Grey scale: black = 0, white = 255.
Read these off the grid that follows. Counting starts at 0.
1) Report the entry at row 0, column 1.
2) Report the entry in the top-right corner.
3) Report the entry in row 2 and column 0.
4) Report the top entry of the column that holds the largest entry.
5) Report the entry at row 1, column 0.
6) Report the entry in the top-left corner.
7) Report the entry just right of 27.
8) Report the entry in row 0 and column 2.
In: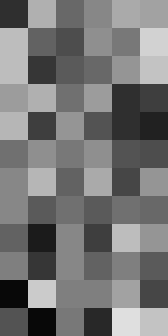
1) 176
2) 162
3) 189
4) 170
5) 189
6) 47
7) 135
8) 104

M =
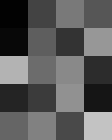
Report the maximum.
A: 195
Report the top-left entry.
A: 2
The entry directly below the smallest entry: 8
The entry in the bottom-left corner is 101
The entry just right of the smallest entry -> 67
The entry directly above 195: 21

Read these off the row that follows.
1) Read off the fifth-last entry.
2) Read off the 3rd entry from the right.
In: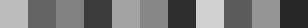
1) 46
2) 92
